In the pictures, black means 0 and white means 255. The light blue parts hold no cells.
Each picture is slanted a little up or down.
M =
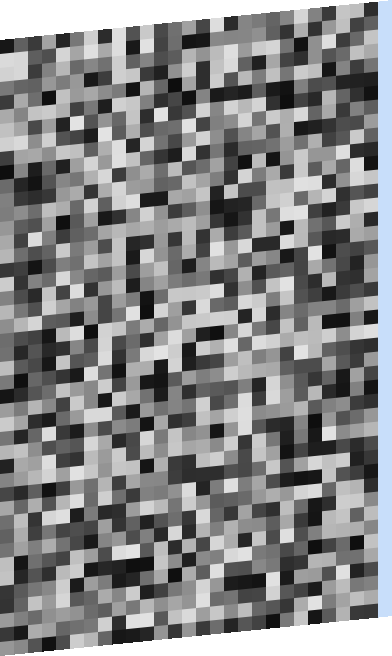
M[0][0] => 23
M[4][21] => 203
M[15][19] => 155
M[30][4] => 64
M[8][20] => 175
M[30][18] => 203
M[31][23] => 31
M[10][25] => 45
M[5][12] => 70
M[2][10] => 132
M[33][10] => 129
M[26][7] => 24
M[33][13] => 219
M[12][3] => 190
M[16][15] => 225
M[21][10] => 172
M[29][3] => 78
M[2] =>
[210, 215, 60, 130, 183, 105, 135, 113, 205, 97, 132, 78, 92, 180, 147, 187, 222, 154, 203, 213, 115, 18, 144, 222, 60, 105, 196]
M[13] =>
[151, 93, 80, 161, 15, 89, 160, 25, 49, 134, 209, 147, 60, 93, 143, 22, 34, 37, 106, 197, 208, 106, 181, 212, 48, 85, 66]
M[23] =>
[190, 90, 72, 23, 196, 85, 94, 219, 49, 122, 216, 227, 205, 25, 205, 177, 223, 103, 220, 209, 171, 191, 187, 206, 141, 211, 222]
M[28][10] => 20
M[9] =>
[14, 134, 29, 105, 32, 159, 212, 153, 223, 194, 101, 53, 29, 217, 50, 118, 42, 98, 100, 114, 157, 113, 176, 65, 87, 202, 97]
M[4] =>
[59, 170, 110, 15, 193, 154, 168, 140, 122, 18, 181, 102, 13, 163, 46, 204, 84, 185, 124, 192, 118, 203, 191, 22, 132, 61, 116]
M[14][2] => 220
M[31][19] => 161
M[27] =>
[203, 165, 45, 27, 106, 154, 217, 217, 90, 26, 153, 113, 132, 116, 208, 73, 111, 220, 60, 217, 158, 91, 184, 41, 21, 129, 20]
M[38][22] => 15
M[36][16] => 178
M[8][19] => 82
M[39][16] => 82
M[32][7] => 181
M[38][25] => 15
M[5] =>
[170, 133, 195, 202, 176, 65, 120, 30, 208, 199, 128, 47, 70, 16, 132, 26, 36, 27, 94, 26, 18, 128, 76, 82, 35, 33, 31]
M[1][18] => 144
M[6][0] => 193
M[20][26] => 57
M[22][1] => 39
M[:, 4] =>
[37, 213, 183, 124, 193, 176, 34, 83, 199, 32, 134, 152, 173, 15, 60, 202, 127, 215, 67, 165, 89, 186, 49, 196, 52, 194, 65, 106, 57, 98, 64, 160, 63, 182, 223, 68, 115, 67, 186, 206, 214, 157, 102, 76]
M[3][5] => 152

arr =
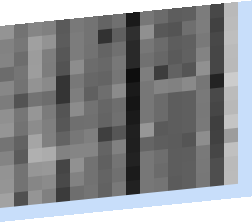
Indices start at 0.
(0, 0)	148
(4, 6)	103
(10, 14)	121
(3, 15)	70
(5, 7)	110
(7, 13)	95
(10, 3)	152
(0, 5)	121
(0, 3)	128
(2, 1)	109
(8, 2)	165
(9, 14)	142
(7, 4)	87
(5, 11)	132
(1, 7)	50
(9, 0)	132
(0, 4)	90
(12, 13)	95
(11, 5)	130
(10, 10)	119
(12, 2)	149
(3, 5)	141
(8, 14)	121
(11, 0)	149
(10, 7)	96
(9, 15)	65
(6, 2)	150
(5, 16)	204
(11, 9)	27
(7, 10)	119
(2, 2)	156
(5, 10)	119
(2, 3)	126
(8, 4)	99
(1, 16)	187
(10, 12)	93
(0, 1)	115
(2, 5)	124

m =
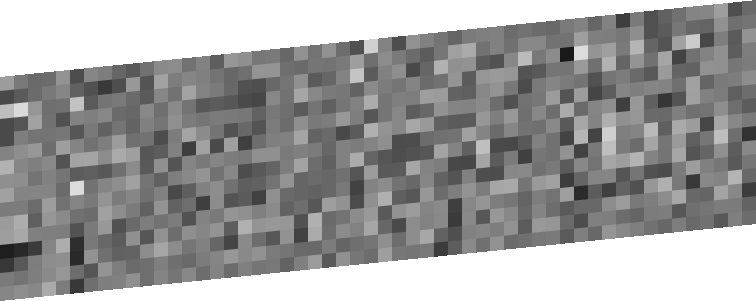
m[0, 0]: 156
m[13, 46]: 126
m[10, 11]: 147
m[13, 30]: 130
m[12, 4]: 173
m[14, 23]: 124
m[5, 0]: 131
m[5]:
[131, 142, 151, 109, 158, 132, 113, 126, 155, 112, 114, 77, 124, 164, 139, 116, 82, 104, 83, 124, 108, 143, 121, 125, 152, 126, 86, 117, 135, 92, 104, 146, 132, 130, 138, 109, 80, 114, 119, 155, 84, 156, 69, 93, 133, 126, 133, 131, 112, 161, 100, 122, 125, 141]
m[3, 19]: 135
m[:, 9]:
[89, 152, 106, 103, 99, 112, 159, 139, 161, 134, 123, 106, 144, 99, 107, 144]
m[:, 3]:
[108, 121, 111, 113, 116, 109, 137, 129, 132, 157, 150, 127, 133, 141, 138, 170]
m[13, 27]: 103
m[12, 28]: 146
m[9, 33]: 71
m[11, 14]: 131
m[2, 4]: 113
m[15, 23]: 89
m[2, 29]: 73
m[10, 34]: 78
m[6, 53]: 109
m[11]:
[158, 168, 128, 127, 125, 82, 122, 152, 81, 106, 125, 114, 124, 82, 131, 121, 148, 144, 128, 139, 98, 110, 87, 158, 146, 75, 143, 175, 95, 87, 151, 108, 125, 147, 124, 166, 169, 117, 153, 161, 61, 101, 133, 133, 85, 117, 81, 76, 123, 157, 128, 119, 89, 118]
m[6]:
[178, 134, 127, 137, 83, 163, 164, 140, 170, 159, 86, 92, 129, 62, 162, 74, 159, 63, 109, 127, 129, 164, 99, 106, 73, 91, 175, 147, 135, 167, 153, 97, 90, 91, 151, 126, 152, 111, 136, 109, 170, 105, 133, 143, 63, 152, 96, 54, 84, 160, 129, 124, 95, 109]
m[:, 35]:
[128, 129, 82, 154, 147, 109, 126, 107, 74, 91, 77, 166, 125, 152, 126, 146]
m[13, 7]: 112
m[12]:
[30, 40, 59, 133, 173, 46, 121, 104, 92, 144, 85, 145, 109, 143, 134, 147, 93, 177, 148, 152, 150, 81, 176, 106, 115, 140, 153, 89, 146, 155, 132, 138, 63, 135, 149, 125, 118, 100, 125, 115, 159, 43, 93, 64, 99, 81, 151, 176, 120, 57, 136, 131, 180, 104]
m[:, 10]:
[113, 84, 90, 136, 128, 114, 86, 89, 116, 112, 97, 125, 85, 140, 110, 111]
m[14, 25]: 111
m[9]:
[123, 124, 108, 157, 114, 133, 122, 148, 123, 134, 112, 129, 73, 95, 129, 141, 113, 94, 97, 115, 148, 101, 107, 103, 112, 85, 155, 89, 90, 166, 131, 125, 72, 71, 164, 91, 123, 64, 118, 113, 146, 66, 121, 190, 123, 108, 165, 117, 154, 95, 118, 190, 111, 50]
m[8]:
[161, 132, 133, 132, 107, 221, 114, 133, 142, 161, 116, 97, 126, 136, 148, 114, 136, 77, 89, 100, 125, 163, 109, 96, 129, 172, 100, 85, 78, 82, 87, 163, 131, 96, 191, 74, 72, 89, 129, 113, 67, 181, 67, 207, 127, 132, 185, 95, 170, 156, 70, 166, 136, 122]
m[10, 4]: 138
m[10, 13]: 110
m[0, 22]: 115
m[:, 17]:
[143, 111, 81, 74, 119, 104, 63, 121, 77, 94, 91, 144, 177, 138, 137, 128]
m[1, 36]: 112
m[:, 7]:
[125, 57, 116, 135, 98, 126, 140, 88, 133, 148, 161, 152, 104, 112, 148, 126]
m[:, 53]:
[106, 116, 147, 126, 124, 141, 109, 92, 122, 50, 135, 118, 104, 61, 99, 108]

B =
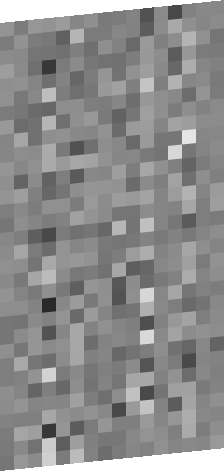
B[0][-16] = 147
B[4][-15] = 145
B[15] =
[135, 126, 94, 73, 123, 113, 118, 104, 182, 116, 192, 132, 119, 91, 126, 123]
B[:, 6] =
[143, 123, 111, 119, 124, 119, 126, 152, 134, 112, 163, 136, 149, 153, 147, 118, 139, 146, 124, 149, 121, 155, 131, 109, 128, 118, 115, 125, 146, 123, 128, 130]
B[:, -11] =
[134, 181, 127, 139, 103, 111, 142, 143, 136, 82, 167, 90, 142, 124, 161, 113, 134, 151, 120, 95, 155, 106, 167, 167, 166, 137, 141, 160, 139, 92, 158, 187]
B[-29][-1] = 122
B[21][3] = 129
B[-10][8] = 133
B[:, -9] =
[122, 123, 143, 114, 149, 153, 124, 122, 146, 142, 146, 134, 148, 140, 139, 104, 121, 118, 113, 143, 144, 133, 144, 131, 133, 128, 131, 111, 136, 150, 119, 109]
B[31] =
[118, 151, 139, 207, 123, 187, 130, 109, 123, 134, 129, 144, 133, 137, 134, 153]
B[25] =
[126, 129, 147, 210, 123, 137, 118, 128, 123, 139, 84, 136, 123, 74, 133, 130]
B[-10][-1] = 139
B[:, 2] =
[151, 124, 117, 111, 132, 136, 107, 113, 113, 139, 144, 139, 128, 125, 133, 94, 123, 116, 166, 122, 131, 138, 149, 149, 117, 147, 101, 132, 128, 158, 114, 139]
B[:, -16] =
[147, 123, 139, 157, 143, 145, 123, 152, 133, 134, 149, 143, 148, 126, 118, 135, 139, 144, 137, 147, 141, 118, 118, 143, 126, 126, 142, 140, 130, 123, 122, 118]
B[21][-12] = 148
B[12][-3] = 112
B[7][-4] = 124
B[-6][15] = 128
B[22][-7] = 127
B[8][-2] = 140
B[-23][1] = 141
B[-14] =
[137, 121, 166, 187, 139, 120, 124, 113, 167, 94, 103, 135, 141, 159, 123, 146]
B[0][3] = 147
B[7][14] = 130
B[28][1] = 128
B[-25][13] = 142
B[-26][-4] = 136
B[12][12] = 162
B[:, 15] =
[135, 139, 117, 122, 129, 122, 123, 138, 140, 135, 139, 134, 128, 155, 158, 123, 141, 132, 146, 142, 125, 136, 139, 141, 100, 130, 128, 131, 144, 133, 142, 153]
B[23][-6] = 217

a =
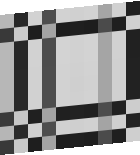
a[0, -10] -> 183
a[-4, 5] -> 208
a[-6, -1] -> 34
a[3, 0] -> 184
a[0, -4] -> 210
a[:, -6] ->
[210, 29, 211, 211, 210, 210, 210, 32, 209, 29]
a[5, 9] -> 34
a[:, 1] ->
[39, 202, 39, 39, 40, 40, 40, 199, 41, 201]
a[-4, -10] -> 183
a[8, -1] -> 35
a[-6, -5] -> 208
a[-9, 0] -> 57
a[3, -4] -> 211
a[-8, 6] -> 211
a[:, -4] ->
[210, 29, 211, 211, 210, 209, 210, 32, 209, 30]
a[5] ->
[183, 40, 209, 77, 210, 207, 209, 165, 208, 34]
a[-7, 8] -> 209
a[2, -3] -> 165
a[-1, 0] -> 57
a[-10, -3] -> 165
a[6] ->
[183, 40, 209, 77, 210, 208, 210, 165, 208, 34]
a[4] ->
[183, 40, 209, 77, 210, 208, 210, 165, 208, 34]
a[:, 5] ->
[208, 31, 209, 209, 208, 207, 208, 34, 207, 32]
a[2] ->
[184, 39, 210, 76, 211, 209, 211, 165, 209, 33]
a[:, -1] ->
[33, 208, 33, 33, 34, 34, 34, 205, 35, 207]
